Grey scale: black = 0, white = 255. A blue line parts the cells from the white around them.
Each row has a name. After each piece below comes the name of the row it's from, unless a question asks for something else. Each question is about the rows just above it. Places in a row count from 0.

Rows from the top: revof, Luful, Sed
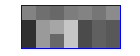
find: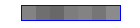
revof
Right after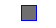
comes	[104]

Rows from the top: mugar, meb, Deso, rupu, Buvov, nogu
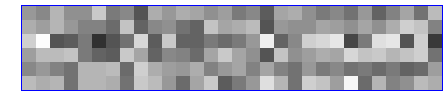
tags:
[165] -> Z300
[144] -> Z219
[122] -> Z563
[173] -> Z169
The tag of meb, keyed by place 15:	Z169
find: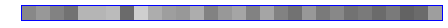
Buvov

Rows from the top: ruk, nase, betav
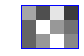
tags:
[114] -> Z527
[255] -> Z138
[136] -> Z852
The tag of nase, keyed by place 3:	Z527
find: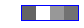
nase
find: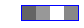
betav
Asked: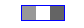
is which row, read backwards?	nase

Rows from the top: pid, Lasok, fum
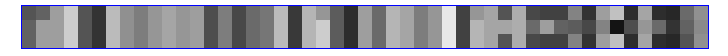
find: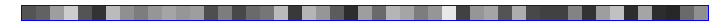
pid
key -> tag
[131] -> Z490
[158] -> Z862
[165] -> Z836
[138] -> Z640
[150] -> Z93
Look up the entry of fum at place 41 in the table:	Z862
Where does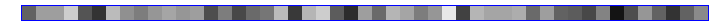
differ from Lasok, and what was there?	45, [106]
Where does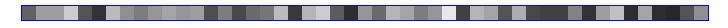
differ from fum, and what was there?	24, [158]

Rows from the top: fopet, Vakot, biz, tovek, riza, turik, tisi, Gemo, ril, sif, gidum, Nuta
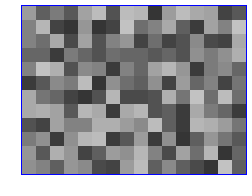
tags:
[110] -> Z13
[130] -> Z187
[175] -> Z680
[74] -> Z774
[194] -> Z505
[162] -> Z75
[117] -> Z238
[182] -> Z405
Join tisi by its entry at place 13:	Z13
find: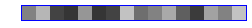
Vakot
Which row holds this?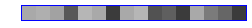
Gemo

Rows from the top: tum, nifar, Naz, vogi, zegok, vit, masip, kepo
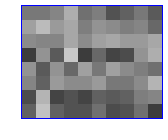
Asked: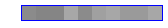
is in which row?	Naz
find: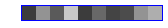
vogi

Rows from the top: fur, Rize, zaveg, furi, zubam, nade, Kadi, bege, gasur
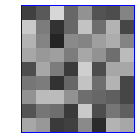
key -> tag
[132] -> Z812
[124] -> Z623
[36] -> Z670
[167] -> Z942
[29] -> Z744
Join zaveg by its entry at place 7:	Z812
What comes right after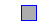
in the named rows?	[132]

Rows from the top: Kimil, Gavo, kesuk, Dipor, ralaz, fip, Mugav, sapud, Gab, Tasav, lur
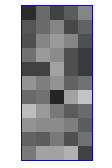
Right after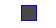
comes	[98]
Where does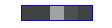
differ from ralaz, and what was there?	4, [59]
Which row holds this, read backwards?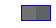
fip

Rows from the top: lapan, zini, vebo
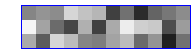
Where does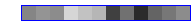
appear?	lapan
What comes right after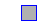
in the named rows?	[64]
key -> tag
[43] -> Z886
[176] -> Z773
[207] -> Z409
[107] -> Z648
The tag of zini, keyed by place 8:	Z409
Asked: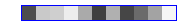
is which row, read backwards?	zini

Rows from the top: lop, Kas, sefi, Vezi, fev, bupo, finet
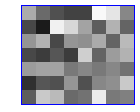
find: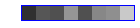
bupo
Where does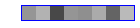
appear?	sefi
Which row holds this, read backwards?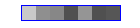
bupo
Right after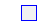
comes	[215]

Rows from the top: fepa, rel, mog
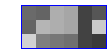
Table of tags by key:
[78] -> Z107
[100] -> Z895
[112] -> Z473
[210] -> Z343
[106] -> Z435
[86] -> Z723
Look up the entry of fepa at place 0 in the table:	Z435
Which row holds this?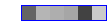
rel
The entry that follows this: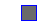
[100]

